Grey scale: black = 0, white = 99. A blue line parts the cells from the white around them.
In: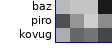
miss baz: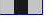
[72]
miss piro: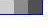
[58]
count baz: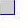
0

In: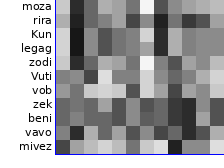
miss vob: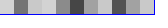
[59]
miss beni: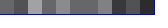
[36]

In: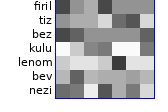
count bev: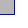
3
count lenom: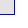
4
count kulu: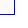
3
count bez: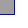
0
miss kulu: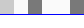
[52]
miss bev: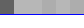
[62]
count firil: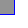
4

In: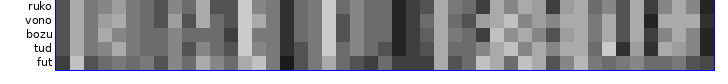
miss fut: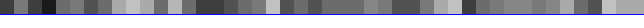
[28]
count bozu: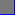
7
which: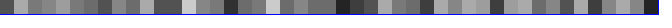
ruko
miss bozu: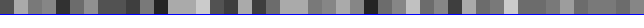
[37]
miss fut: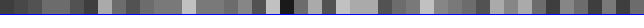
[71]
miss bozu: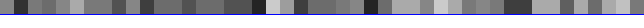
[56]
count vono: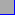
13

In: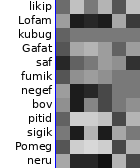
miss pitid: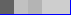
[28]
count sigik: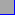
1
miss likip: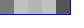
[42]
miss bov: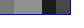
[52]

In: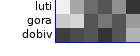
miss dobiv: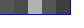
[20]
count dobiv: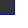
1
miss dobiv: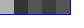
[29]
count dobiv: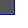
2
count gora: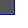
2
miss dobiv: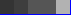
[29]
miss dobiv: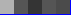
[24]

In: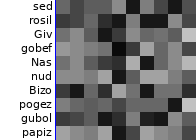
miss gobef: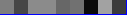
[59]
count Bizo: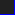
0
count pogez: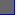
5
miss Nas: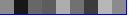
[18]
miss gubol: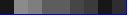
[13]
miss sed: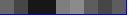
[31]

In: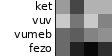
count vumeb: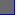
1
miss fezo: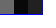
[18]
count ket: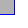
2
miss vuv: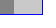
[46]
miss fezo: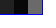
[18]

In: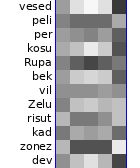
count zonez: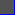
3
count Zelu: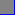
1

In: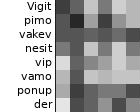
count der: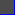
2
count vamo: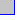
3
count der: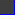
0
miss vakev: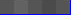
[42]
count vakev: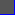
3

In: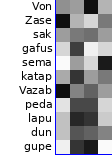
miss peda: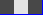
[83]
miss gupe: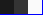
[93]
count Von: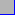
1
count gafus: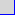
2
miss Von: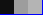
[56]
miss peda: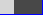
[88]

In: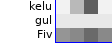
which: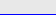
gul
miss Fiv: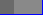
[58]
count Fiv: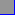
1
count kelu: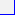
2
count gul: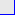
4
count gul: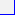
0

